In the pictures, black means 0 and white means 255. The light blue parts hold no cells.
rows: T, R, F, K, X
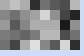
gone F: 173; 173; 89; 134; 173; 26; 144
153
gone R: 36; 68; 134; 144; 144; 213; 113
162
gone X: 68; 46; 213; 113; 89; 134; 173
223
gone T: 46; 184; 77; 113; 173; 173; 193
89
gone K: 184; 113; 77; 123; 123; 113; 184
101
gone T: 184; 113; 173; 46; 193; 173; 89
77
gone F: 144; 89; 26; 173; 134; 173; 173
153

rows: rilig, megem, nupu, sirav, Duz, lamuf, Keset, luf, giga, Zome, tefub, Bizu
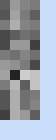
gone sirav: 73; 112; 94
103
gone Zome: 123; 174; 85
112
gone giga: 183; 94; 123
195
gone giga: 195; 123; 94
183
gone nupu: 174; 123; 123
132
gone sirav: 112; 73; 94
103
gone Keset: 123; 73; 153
144

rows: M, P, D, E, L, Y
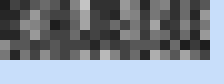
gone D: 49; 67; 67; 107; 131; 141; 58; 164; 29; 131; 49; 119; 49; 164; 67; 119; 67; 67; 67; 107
97
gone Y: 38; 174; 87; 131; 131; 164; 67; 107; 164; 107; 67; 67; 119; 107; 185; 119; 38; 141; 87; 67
77

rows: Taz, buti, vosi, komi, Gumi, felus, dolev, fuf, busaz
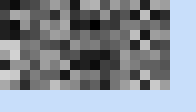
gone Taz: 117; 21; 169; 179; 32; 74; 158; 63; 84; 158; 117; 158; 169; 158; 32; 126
12
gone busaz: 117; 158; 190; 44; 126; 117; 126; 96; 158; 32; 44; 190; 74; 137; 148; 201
169
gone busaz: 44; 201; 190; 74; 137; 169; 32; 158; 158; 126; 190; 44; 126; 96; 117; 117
148
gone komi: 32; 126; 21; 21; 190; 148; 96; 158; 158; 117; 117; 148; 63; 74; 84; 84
105
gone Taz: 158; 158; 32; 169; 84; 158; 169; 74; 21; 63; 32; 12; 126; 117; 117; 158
179
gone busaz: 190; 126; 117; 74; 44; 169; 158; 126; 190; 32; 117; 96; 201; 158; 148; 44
137
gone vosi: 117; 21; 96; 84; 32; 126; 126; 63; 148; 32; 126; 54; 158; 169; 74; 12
0

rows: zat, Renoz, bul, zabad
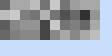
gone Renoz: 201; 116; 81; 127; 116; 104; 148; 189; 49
179
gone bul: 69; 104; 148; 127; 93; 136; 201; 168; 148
116
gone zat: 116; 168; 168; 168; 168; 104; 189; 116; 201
158
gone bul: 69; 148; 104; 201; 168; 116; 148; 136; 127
93

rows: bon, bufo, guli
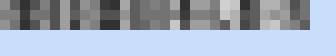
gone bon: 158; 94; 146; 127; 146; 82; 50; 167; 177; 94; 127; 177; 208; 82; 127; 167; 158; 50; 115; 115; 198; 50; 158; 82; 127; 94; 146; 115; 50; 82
59
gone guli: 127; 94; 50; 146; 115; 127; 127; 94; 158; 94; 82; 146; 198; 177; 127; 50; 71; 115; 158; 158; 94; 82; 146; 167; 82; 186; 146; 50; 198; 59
103
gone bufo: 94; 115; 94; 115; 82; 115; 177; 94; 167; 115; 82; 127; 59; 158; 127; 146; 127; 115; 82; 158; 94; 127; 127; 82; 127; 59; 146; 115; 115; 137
198
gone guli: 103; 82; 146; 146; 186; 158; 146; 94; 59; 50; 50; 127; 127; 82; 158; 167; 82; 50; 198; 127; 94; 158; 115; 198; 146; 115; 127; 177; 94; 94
71
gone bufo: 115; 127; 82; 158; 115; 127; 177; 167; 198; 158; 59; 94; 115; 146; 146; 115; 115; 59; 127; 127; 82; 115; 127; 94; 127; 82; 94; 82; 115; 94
137
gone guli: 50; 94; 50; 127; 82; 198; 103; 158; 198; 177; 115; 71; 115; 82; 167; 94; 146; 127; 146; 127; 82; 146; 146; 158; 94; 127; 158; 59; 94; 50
186

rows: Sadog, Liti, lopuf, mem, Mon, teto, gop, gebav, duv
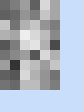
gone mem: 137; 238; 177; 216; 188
166
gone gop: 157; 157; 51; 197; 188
206

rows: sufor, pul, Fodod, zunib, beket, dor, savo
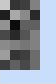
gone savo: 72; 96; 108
62
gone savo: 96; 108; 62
72
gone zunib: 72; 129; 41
84
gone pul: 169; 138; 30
41
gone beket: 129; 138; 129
118
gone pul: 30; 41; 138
169

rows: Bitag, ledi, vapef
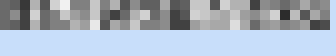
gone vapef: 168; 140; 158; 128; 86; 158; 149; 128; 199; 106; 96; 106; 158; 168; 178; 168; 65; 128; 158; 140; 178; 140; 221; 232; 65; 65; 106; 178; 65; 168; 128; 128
76
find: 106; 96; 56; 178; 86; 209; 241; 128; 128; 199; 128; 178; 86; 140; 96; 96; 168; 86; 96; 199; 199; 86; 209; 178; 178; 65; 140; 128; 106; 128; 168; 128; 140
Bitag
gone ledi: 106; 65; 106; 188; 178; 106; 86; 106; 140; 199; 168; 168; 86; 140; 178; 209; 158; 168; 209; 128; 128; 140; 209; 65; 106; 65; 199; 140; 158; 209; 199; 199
44
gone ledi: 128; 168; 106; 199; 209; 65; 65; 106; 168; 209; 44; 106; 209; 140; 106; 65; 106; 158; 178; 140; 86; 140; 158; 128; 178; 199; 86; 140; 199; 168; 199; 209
188
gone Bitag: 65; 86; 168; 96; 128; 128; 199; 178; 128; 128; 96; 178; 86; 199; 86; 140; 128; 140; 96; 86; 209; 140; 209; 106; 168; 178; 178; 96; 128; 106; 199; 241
56
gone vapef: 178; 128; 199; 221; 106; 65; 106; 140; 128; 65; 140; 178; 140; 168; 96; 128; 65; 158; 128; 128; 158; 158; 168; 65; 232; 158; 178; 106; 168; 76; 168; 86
149
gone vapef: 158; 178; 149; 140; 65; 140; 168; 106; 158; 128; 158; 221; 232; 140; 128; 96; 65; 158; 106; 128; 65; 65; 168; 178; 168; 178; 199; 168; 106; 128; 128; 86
76

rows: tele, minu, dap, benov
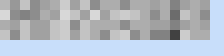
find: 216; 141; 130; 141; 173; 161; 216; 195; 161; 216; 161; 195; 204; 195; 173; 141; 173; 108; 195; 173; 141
minu
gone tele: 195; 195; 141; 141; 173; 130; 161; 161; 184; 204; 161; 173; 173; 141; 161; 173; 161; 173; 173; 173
152
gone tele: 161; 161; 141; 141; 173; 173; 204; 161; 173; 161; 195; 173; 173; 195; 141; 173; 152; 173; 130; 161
184

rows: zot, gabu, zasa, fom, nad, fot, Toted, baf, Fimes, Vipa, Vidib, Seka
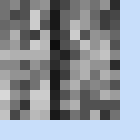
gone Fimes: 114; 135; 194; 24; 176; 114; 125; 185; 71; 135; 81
103
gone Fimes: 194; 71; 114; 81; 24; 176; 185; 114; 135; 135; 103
125
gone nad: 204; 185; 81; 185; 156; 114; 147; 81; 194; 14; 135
91
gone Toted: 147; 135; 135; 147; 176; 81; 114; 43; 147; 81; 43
156
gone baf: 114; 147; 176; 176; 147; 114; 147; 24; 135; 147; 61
167

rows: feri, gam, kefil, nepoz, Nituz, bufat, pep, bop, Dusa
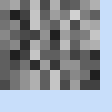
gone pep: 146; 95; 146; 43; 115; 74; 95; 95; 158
54
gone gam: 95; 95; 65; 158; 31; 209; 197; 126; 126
104
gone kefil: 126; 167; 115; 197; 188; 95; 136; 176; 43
74
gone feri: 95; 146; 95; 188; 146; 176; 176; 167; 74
85

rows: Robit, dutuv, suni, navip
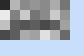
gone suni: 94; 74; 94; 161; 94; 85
193
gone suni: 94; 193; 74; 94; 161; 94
85
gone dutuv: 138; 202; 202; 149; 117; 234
129
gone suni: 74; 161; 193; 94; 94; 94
85
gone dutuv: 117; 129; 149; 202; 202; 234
138
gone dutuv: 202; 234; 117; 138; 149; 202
129
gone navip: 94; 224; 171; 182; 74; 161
106

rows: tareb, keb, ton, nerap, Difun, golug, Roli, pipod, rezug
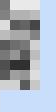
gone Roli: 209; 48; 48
79
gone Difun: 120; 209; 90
110
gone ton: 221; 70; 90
100
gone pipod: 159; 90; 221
149
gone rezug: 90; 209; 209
199

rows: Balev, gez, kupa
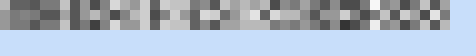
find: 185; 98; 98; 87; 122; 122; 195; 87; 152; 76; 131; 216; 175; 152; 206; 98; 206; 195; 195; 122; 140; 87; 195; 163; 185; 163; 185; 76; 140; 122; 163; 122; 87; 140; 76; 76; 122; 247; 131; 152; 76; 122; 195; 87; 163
Balev
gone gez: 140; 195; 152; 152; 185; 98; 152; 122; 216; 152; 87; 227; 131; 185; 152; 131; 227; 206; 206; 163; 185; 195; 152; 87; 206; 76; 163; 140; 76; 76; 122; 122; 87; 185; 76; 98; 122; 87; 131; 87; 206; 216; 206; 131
110
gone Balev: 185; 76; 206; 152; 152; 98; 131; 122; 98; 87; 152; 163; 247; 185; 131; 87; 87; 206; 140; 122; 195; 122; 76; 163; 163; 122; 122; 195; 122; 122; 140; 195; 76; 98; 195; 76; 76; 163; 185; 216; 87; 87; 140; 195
175
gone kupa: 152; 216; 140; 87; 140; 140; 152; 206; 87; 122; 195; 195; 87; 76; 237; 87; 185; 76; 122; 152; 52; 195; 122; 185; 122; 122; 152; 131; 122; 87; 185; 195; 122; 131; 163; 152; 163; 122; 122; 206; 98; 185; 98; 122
64

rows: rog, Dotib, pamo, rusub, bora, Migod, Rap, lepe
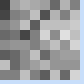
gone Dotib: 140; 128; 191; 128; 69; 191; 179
81
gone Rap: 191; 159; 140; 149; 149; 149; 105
179
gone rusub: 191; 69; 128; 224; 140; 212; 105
116
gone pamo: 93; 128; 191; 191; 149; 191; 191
203
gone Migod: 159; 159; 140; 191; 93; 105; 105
149
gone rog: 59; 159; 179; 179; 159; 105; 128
169

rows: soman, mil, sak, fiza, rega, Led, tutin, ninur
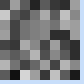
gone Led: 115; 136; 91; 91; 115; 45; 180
79
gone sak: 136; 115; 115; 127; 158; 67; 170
147

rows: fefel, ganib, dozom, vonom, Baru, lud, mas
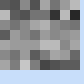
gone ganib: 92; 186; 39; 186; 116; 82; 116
51
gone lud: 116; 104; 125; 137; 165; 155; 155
92
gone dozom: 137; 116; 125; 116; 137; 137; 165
177
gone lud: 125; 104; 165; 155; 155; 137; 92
116
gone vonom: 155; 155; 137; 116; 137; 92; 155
146
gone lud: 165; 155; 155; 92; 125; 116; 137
104

